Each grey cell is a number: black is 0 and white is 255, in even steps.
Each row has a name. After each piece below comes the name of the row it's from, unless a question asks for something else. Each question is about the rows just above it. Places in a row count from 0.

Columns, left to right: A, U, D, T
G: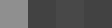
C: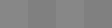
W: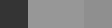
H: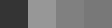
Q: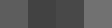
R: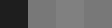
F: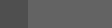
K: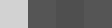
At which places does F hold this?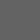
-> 1 2 3
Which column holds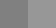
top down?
U

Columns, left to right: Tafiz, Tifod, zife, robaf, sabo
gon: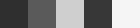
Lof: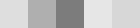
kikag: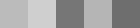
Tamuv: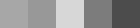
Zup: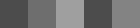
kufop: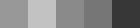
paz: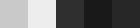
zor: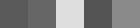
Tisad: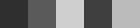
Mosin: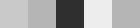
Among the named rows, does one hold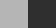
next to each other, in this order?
yes
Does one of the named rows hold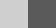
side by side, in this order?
no
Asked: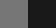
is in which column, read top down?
robaf
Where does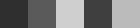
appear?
Tisad
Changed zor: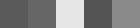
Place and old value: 2, [222]
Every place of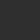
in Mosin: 2

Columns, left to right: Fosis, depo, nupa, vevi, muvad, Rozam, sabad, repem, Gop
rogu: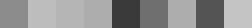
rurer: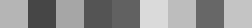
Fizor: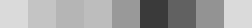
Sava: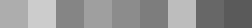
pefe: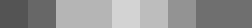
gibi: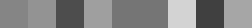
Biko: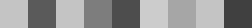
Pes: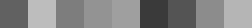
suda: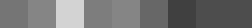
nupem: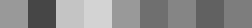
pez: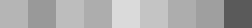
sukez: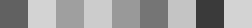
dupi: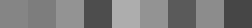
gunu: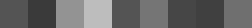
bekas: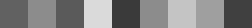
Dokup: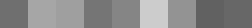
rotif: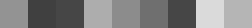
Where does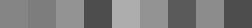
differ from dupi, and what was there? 8, [70]
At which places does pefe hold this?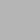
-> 2 3
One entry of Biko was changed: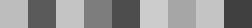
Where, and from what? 0, [196]

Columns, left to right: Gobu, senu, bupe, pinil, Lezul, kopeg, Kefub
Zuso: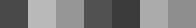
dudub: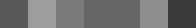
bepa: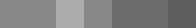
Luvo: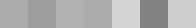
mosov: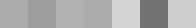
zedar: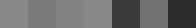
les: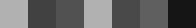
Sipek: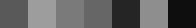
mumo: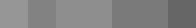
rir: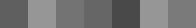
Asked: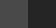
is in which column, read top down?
Lezul
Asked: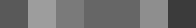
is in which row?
dudub
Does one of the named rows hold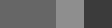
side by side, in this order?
yes
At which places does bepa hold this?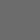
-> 4 5
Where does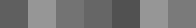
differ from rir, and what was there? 4, [73]

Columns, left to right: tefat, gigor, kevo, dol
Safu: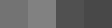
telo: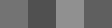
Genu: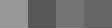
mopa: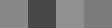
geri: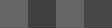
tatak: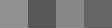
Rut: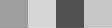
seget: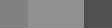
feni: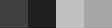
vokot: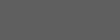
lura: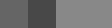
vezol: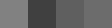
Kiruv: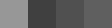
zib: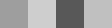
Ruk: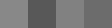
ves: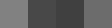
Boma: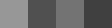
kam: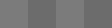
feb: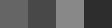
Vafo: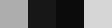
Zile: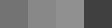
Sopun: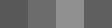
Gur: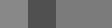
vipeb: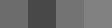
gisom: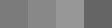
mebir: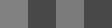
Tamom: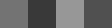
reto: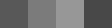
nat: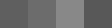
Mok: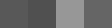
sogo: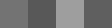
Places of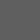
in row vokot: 0 1 2 3
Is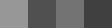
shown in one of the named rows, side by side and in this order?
yes
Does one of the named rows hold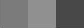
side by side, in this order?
no
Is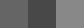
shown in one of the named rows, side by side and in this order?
yes
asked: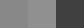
Zile

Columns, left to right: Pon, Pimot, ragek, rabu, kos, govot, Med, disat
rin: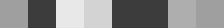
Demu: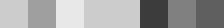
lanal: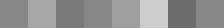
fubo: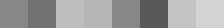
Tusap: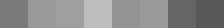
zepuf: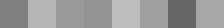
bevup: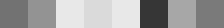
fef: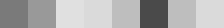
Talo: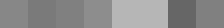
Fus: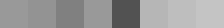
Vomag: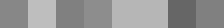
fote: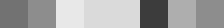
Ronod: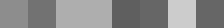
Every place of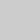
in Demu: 0 3 4
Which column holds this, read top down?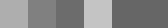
Med
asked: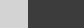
rin
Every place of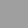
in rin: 0 7
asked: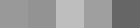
zepuf

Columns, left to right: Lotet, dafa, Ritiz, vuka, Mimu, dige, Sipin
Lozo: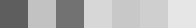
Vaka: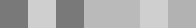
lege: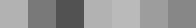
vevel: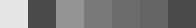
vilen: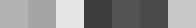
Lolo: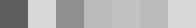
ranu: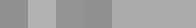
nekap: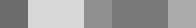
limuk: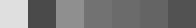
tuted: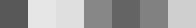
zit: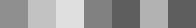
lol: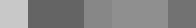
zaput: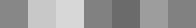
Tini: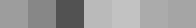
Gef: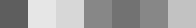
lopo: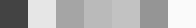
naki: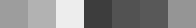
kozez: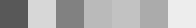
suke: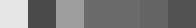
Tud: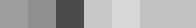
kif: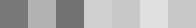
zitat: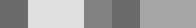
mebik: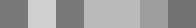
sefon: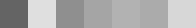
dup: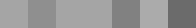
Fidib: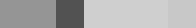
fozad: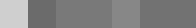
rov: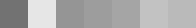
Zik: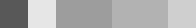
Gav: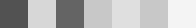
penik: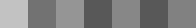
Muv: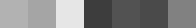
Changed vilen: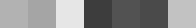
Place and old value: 6, [200]
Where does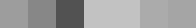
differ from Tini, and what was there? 3, [186]
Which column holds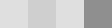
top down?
dafa

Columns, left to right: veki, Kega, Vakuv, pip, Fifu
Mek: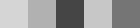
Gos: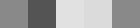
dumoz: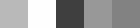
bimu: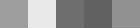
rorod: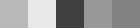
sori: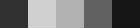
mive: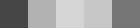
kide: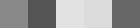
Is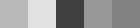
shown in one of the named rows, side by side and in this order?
no
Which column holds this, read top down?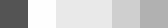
Kega
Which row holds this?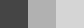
mive
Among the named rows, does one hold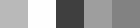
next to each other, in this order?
no
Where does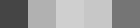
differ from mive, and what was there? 2, [213]

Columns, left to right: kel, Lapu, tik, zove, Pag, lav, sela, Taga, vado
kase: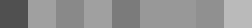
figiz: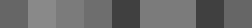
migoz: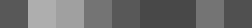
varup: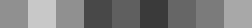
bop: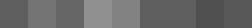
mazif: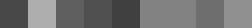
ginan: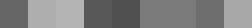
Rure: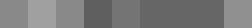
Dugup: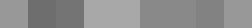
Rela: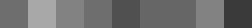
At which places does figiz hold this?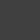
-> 4 7
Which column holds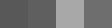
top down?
zove

